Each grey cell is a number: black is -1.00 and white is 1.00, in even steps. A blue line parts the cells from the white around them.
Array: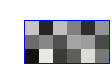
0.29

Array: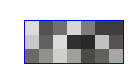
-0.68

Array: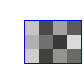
-0.11

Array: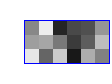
-0.54

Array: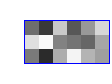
-0.09

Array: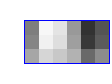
0.25

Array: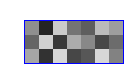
0.07
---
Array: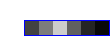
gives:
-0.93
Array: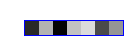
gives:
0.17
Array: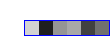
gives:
-0.12
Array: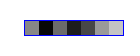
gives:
0.54
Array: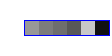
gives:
-0.87
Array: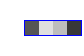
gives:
-0.56
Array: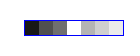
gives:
0.84
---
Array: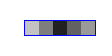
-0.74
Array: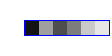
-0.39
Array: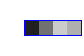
0.59
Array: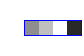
0.99
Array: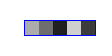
-0.75
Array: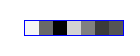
-0.98
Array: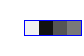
-0.33
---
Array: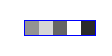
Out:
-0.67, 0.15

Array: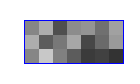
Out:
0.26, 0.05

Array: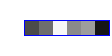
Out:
-0.83, -0.41

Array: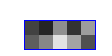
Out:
0.23, -0.26

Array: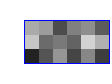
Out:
-0.28, -0.73

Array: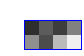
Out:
0.01, 0.12

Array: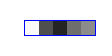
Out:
0.10, 0.95

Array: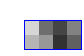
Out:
0.02, 0.42
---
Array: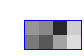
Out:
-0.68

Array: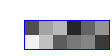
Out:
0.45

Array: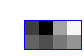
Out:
0.28

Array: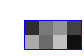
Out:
0.17

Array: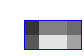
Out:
0.01

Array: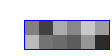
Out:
0.34

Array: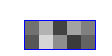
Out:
-0.48
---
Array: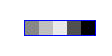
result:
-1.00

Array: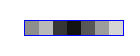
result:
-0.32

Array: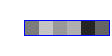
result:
-0.71

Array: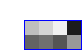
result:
-0.22

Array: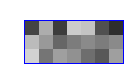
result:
0.53

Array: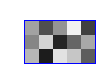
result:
-0.50

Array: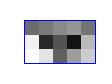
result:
-0.09
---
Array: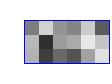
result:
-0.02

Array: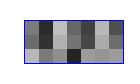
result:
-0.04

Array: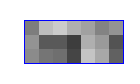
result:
-0.02

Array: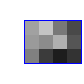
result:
0.26

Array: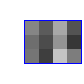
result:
0.04

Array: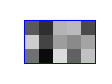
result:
-0.30
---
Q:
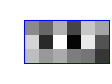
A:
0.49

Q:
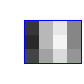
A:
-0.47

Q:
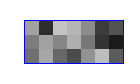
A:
-0.13

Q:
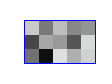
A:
-0.11

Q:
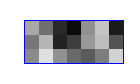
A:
0.09

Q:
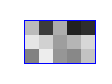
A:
0.02

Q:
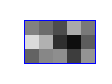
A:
-0.22

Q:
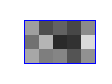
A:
0.31
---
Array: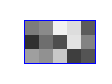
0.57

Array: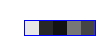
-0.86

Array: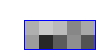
-0.29

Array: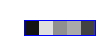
0.13

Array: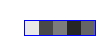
-0.03

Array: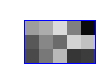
0.45

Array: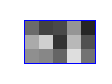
-0.21
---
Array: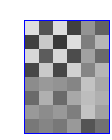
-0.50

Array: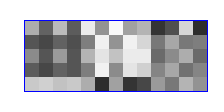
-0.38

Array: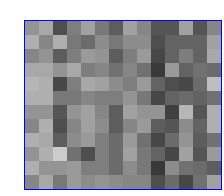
0.26

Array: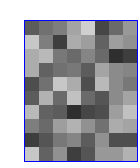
-0.45

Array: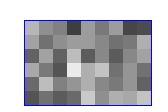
0.22

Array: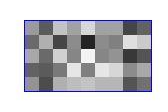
0.26

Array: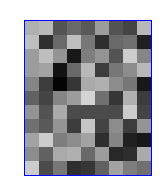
-0.35

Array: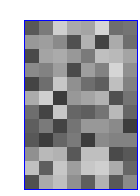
0.67
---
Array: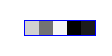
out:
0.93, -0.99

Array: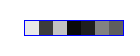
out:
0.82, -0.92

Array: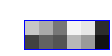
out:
0.91, -0.86

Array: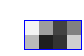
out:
0.91, -0.76

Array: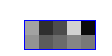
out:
0.64, -0.91

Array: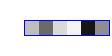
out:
0.91, -0.83

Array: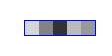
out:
0.68, -0.61

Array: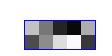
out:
0.96, -0.93
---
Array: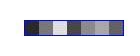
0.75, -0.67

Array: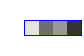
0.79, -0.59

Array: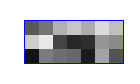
0.83, -0.85

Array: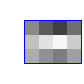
0.93, -0.50

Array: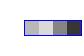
0.70, -0.58

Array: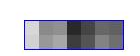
0.69, -0.68

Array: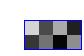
0.66, -0.96

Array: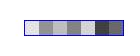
0.78, -0.50
